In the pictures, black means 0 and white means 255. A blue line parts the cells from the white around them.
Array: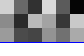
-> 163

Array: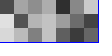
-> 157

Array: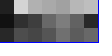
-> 125

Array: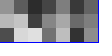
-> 168

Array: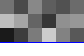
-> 54

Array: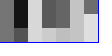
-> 101

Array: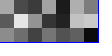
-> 34
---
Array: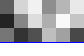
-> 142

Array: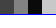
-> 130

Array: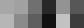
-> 40

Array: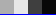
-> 231

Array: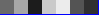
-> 236

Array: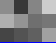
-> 56

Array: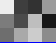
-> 62

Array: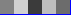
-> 59
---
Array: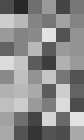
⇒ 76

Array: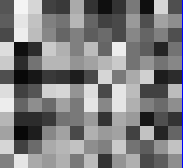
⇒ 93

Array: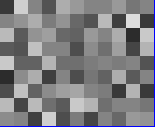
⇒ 153

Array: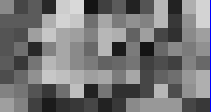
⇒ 70

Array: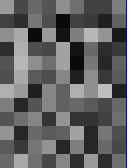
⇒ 45

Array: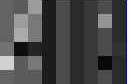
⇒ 76

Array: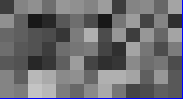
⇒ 95
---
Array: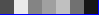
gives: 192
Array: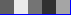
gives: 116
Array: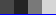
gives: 35
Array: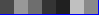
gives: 32
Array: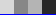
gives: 135
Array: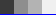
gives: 142
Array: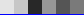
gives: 151
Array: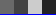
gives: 66
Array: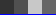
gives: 80
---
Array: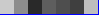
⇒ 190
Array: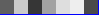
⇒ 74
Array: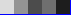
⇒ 29
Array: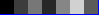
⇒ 91
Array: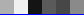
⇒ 138
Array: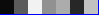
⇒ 193
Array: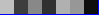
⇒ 14
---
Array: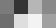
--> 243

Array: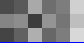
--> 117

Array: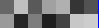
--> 199

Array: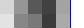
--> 59

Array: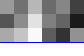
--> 100

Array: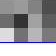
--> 162

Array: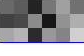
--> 146

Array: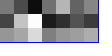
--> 83

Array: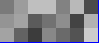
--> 67

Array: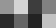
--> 35
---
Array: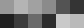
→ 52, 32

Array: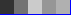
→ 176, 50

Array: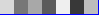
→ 189, 217

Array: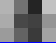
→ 194, 155

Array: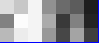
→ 29, 185

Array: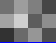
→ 70, 50

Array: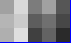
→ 86, 175

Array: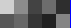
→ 46, 87
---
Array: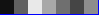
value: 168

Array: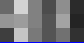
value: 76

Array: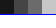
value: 199

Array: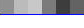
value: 123

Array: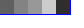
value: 204

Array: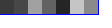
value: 98

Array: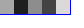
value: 67

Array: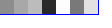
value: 41
